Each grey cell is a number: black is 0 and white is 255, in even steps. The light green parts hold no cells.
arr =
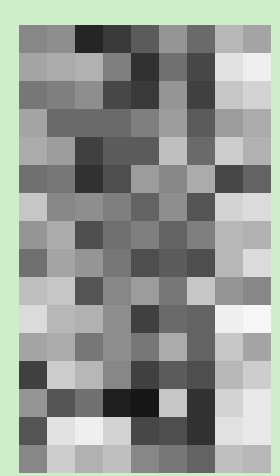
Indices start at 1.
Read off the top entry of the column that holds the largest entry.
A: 164
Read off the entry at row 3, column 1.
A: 119
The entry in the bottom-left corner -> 135
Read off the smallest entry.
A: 22
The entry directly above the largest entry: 135
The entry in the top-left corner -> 135
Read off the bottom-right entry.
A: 183
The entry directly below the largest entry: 164
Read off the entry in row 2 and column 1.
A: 164
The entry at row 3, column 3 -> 142
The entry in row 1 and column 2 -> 142
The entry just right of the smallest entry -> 198
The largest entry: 246
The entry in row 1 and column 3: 37

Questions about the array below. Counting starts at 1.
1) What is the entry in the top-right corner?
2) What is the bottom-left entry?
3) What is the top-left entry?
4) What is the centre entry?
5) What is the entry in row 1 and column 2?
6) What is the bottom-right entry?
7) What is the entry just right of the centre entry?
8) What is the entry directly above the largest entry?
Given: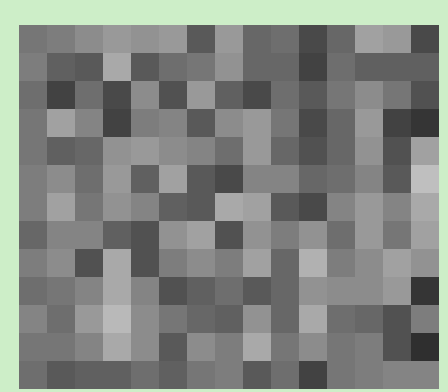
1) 73
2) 110
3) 118
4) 169
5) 125
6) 132
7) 161
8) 161

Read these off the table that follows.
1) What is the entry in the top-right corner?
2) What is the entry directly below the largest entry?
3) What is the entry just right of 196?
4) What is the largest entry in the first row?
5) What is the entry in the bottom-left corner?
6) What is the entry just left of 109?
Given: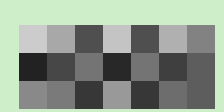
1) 130
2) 34
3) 79
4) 204
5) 137
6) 55

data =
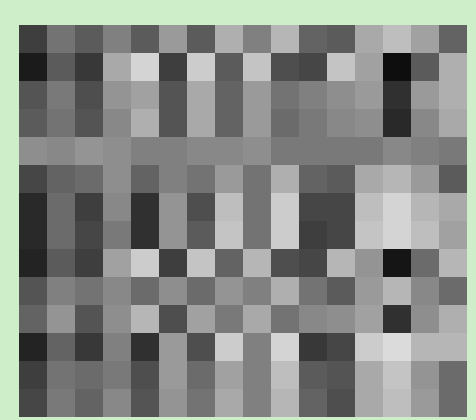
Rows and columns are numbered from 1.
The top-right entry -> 99
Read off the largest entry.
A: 219
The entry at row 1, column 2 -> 115
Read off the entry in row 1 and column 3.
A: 91
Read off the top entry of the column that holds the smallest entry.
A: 190
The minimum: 14
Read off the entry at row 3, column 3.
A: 78
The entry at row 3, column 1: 84
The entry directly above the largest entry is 48
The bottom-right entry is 107
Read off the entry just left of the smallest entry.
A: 161
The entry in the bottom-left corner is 70
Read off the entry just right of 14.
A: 91
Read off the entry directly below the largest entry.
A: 196
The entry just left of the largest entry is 204
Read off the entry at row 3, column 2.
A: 121
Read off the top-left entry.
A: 62
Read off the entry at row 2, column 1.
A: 27
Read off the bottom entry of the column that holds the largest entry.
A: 190

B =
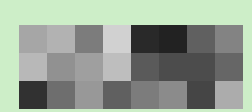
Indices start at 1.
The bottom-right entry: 172
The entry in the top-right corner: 131
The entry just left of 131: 96
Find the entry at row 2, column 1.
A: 184
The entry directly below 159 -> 152

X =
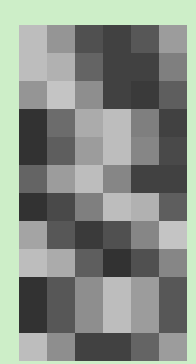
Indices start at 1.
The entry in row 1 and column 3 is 80
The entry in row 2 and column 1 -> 189
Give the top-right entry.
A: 156
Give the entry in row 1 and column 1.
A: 189
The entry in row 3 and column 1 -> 149
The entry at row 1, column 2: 149
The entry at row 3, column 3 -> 142
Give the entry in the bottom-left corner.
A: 189
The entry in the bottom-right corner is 156
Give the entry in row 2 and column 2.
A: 177
